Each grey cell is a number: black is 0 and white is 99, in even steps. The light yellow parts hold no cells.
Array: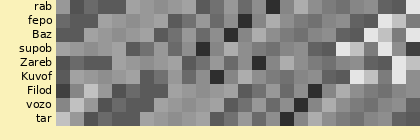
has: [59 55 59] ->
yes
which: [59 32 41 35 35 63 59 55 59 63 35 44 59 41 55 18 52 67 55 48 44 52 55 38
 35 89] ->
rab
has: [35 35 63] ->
yes

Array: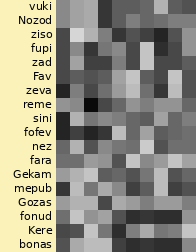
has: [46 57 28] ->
no
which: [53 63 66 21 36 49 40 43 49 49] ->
Nozod

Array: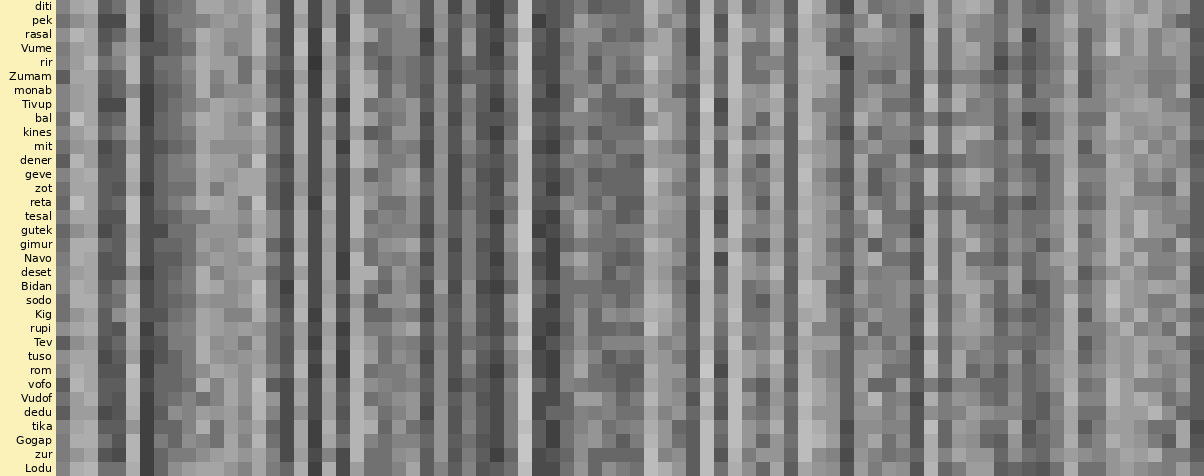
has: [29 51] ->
yes
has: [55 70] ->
yes
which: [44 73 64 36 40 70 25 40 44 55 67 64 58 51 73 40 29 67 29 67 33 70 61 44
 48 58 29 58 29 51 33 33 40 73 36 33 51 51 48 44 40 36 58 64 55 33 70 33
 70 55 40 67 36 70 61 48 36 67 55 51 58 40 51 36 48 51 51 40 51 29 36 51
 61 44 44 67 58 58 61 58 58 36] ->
bal
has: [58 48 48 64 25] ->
no
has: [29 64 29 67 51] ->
no
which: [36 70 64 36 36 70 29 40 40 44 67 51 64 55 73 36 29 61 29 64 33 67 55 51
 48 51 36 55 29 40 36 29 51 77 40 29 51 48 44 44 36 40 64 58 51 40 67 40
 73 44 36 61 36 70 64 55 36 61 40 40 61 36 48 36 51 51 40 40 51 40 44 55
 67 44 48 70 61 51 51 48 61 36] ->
vofo
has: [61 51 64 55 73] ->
no

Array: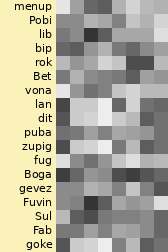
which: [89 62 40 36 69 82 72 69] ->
menup
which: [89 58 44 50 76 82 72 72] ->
vona
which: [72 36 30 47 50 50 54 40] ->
Sul
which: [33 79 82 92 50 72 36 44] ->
goke
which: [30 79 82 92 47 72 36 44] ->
zupig

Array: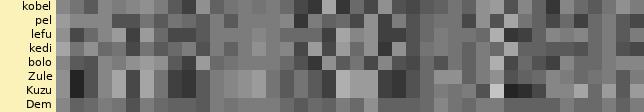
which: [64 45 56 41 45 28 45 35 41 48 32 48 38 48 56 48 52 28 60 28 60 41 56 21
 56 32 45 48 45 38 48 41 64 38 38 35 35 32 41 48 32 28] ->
kedi
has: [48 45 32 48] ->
yes

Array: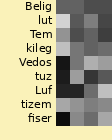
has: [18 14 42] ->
no
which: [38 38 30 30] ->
Belig
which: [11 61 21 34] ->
tuz
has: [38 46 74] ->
no
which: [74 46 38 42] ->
kileg

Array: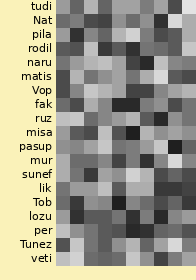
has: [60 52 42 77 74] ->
no
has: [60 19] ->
yes

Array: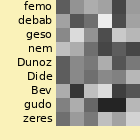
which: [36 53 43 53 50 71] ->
Dide
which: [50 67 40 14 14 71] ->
gudo
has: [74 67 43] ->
yes
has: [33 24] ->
no

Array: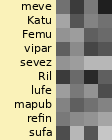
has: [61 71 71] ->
yes
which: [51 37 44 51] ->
mapub
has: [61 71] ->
yes
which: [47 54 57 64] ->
refin
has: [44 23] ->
yes
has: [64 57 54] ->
no

